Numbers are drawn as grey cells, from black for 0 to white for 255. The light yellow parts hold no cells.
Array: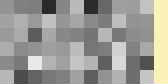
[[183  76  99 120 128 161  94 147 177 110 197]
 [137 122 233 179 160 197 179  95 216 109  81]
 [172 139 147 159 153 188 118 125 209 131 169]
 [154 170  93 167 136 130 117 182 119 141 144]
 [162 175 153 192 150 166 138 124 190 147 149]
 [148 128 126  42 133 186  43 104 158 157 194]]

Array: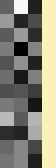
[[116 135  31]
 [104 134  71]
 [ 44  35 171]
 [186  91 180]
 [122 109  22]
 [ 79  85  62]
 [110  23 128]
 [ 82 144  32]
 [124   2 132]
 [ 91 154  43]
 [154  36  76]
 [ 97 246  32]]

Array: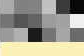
[[154 176  27 116 167 107]
 [116  85  99 156 162 239]
 [171 129 130 193  60   9]]

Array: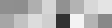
[[166 194 220 207  49 243 180 136]
 [143 142 175 213 145 179 216 228]]

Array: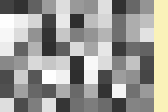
[[222  76 126 224  53 112 125 107  53 132 128]
 [ 80 160 103  87 172 105 173  51 245 113 154]
 [ 75 204  87 254 241  46 243  70 157 144  70]
 [136 150 217 198 211  49 248 220 131 194  73]
 [236  99 178  46  94 218 166 231  58 107  99]
 [247 220 146  51 198 126 148 180 111 173 226]
 [254 239 213  66 233  46 189 214 110 173 191]
 [ 66  50  97 156 221 153 145 223  49 103 148]]

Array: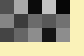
[[ 68 102 141  21 141]
 [133  60 107  88 113]
 [ 80 168  11 194   6]]

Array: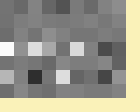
[[110 135 117 111 130 128 122 122 130]
 [182 129  46 118 221 101 112  70 147]
 [115 124 118 105 135 125 125 134  98]
 [251 145 221 168 114 217 129  75  96]
 [109 130 116 142 129 118 118 125 120]
 [114 125 130 123 121 124 129 120 130]
 [115 105 131 102  83 122 106 130 141]]
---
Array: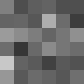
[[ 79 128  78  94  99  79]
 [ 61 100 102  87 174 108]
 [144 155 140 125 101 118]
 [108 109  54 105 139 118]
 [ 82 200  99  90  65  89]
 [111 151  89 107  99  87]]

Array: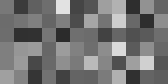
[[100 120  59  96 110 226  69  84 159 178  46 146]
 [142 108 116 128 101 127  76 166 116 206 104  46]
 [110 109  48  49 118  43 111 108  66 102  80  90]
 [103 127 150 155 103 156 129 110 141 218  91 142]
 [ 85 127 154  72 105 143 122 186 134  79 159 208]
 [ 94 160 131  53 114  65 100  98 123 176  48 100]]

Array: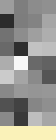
[[144 157 126 140]
 [166  43 125 131]
 [174 114 141 159]
 [190 105  46 194]
 [ 98 173 248 105]
 [ 85 203 165 138]
 [151 136 152 149]
 [143  81  66 134]
 [166 137  57 190]]

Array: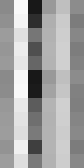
[[140 138 249  24 153 191]
 [124 144 244  45 175 203]
 [135 156 224 118 178 206]
 [125 150 236  79 180 208]
 [130 154 230 102 179 208]
 [140 138 247  24 153 191]
 [129 140 249  27 163 197]
 [127 152 233  92 180 208]
 [133 155 227 111 178 207]
 [137 157 222 122 179 204]
 [124 147 240  63 180 207]
 [136 157 222 122 178 205]]

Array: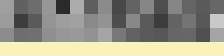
[[103 159  97 109 151  42 172  94 139  71  99 134  78 134 100  90]
 [201 155  61  90 148 158 161 137 147  77 136  90  60  99 116  88]
 [165 140 110 112 143 151 153 146 165 120  98  90  87 102 103  80]]

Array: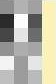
[[161 143 178]
 [ 82  42 252]
 [108  70 229]
 [165 145 174]
 [230 243 155]
 [186 191 156]]

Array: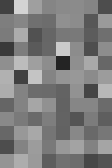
[[ 77  65 211 159 133 138 139 133]
 [154 126 134 112 109 144 140  87]
 [111 123 172  81 102 120 121  92]
 [141  57 125  90 103 203 140  78]
 [103 143 188 159 141  36 143 169]
 [156 177  65 196 132 149 152 139]
 [184 173 131 108 107  99 146  69]
 [107 101 131 166 145  98 134 134]
 [ 94 137 122 106 126  99  84 124]
 [119 103 152 168 117  98 136 105]
 [165  77 131 156 121 152 163 130]
 [ 83 148 173 154  93 113 108  71]]

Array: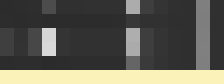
[[ 48  44  45  46  76  48  48  49  49  49 172  62  52  48  47 127]
 [ 48  45  44  45  44  44  44  44  44  45  56  49  49  47  47 126]
 [ 48  63  50  71 214  52  49  49  49  49 174  62  52  48  47 127]
 [ 48  63  51  71 217  52  49  49  49  49 171  62  52  48  47 128]
 [ 48  44  45  45  43  44  45  45  45  45 101  58  51  48  47 127]]

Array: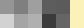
[[ 91 149 127 159  93]
 [101 210 165 176  59]]
